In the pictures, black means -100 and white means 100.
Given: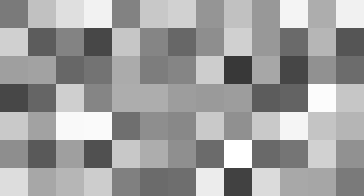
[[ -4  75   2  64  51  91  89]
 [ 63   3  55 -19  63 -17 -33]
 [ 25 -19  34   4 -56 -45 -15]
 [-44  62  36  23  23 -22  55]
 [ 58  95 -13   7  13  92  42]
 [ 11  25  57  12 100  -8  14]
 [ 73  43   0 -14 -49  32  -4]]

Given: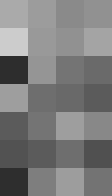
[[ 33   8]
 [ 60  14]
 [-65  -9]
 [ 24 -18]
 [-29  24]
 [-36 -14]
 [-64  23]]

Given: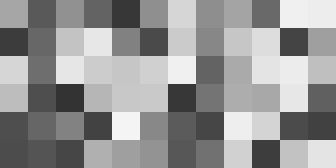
[[ 30  14 -57  68  29  88]
 [-53  53   1  59  55 -47]
 [ 68  80  55  88  33  85]
 [ 48 -60  57 -57  36  81]
 [-39   2  91 -29  87 -41]
 [-40 -45  25 -32  64  52]]

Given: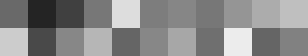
[[-18 -50  73   5  17  50]
 [ 60   6 -21  31  85   1]]

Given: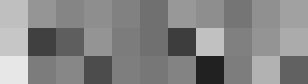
[[ 50   4   1  19  -8  26]
 [ 55 -26  -3 -52   0  34]
 [ 81   6  -1   3  -2 -24]]

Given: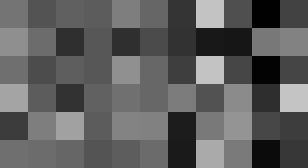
[[ -9 -25  -1 -59 -38 -48]
 [ 12 -63 -63 -61 -83   2]
 [-13 -26  13 -51 -45 -46]
 [ 29 -61 -12  -3   9  54]
 [-53  26   3 -78  16 -52]
 [-13 -20 -27 -80  -4 -57]]

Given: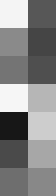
[[ 91]
 [  8]
 [ -9]
 [ 93]
 [-82]
 [-42]
 [-14]]

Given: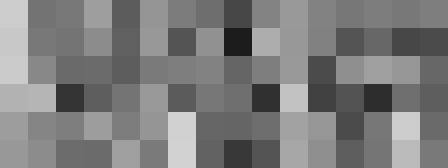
[[ 60  -6 -28  -3 -44  20  -7  -6]
 [ 57  -9 -25 -34 -78  19 -34 -44]
 [ 59 -17 -27  -1 -21  20  12  18]
 [ 40 -59  -9 -29 -13  52 -35 -13]
 [ 23  -1  -2  64 -21  27 -41  60]
 [ 19 -15  25  65 -56  31 -26  46]]

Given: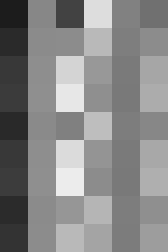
[[-78 -48   1]
 [-67  10  -1]
 [-56  66  -4]
 [-54  81  -5]
 [-68   0  -2]
 [-56  72  -4]
 [-53  85  -5]
 [-66  18  -2]
 [-60  45  -3]]
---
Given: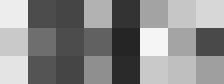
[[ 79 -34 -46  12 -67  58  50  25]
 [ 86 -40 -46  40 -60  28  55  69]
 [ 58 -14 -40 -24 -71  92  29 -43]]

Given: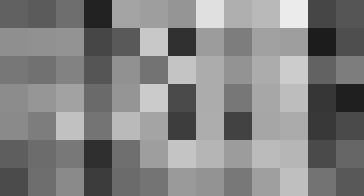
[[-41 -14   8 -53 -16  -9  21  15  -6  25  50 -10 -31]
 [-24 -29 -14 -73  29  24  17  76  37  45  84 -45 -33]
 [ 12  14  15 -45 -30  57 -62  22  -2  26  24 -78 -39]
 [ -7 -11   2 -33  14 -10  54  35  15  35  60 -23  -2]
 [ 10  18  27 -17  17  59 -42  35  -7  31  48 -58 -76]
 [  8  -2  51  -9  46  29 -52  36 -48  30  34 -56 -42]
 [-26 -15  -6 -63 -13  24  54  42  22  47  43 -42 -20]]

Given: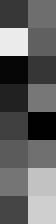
[[-46  62]
 [-57 -14]
 [ 84 -25]
 [-95 -58]
 [-74  -7]
 [-50 -99]
 [-29 -12]
 [ -8  52]]

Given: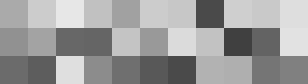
[[-16 -27  75  10 -13 -31 -42  40  37  -8   0]
 [ 33  60  81  51  26  60  56 -42  62  58  74]
 [ 14  28 -19 -21  54  20  72  52 -50 -22  77]]

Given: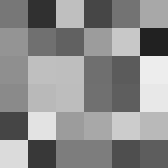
[[ 72 -56  -2  -2 -39 -27]
 [ -7 -62  50 -45 -10  32]
 [ 16 -12 -24  22  57 -74]
 [ 12  50  49 -13 -29  86]
 [  8  45  48 -12 -26  82]
 [-46  78  22  32  60  45]]

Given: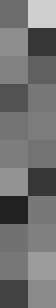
[[-48   8]
 [-15  62]
 [ 11 -58]
 [  2 -25]
 [-36  -7]
 [ -9  -3]
 [ -2 -10]
 [ 15 -58]
 [-74  -6]
 [-11   0]
 [ -7  22]]

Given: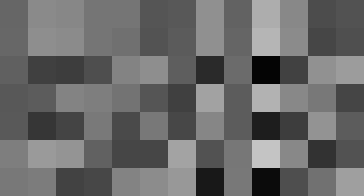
[[ -6  -3 -48 -44   3  10  19 -81  -6 -91 -39 -11  25]
 [-20   8   6  -8  -8 -33 -31  13 -23  36   7 -40 -36]
 [-19  11   9  -8 -12 -35 -29  13 -21  42   9 -45 -38]
 [-25 -50 -52 -39   3  11 -26 -67 -16 -97 -49  14  22]
 [-31 -28   3  -1 -10 -33 -50  27 -28  40   7  -6 -46]
 [-30 -58 -47  -5 -42  -6 -44   5 -28 -77 -52  15 -28]
 [ -1  21  16 -24 -45 -45  28 -36  -7  54   7 -61 -36]]

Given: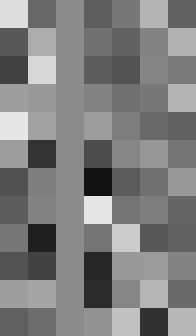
[[-25 -15  10  15  52 -61  45]
 [ 73 -19  10 -26  -6  41 -24]
 [-31  35  10 -11 -24   3  40]
 [-49  69  10 -27 -36   4  -4]
 [ 24  19  10   3 -11  -6  41]
 [ 80  26  10  23  -2 -18 -24]
 [ 24 -60  10 -40   6  18  -8]
 [-37  -1  10 -86 -29 -11  20]
 [-27   3  10  80  -9  -1 -20]
 [ -7 -76  10  -9  60 -32 -24]
 [-36 -48  10 -70  20  21   3]
 [ 24  29  10 -66   5  42 -17]]

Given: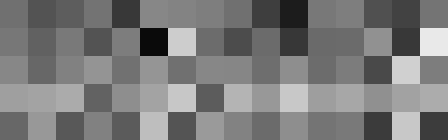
[[-19  19 -31   1 -29  49 -34  21   2 -16  11  -9  -5 -54  57 -53]
 [-12 -35 -27 -10 -56   6   3  -1 -12 -51 -78  -6  -1 -37 -48  -9]
 [ -7 -24  -5 -35  -2 -92  61 -15 -40 -16 -57 -17 -16  14 -56  83]
 [  6 -19   1  16 -11  17 -12   6   5 -14  11 -15  -3 -43  63  -2]
 [ 25  28  34 -23  11  28  56 -28  41  19  57  24  31  13  27  35]]
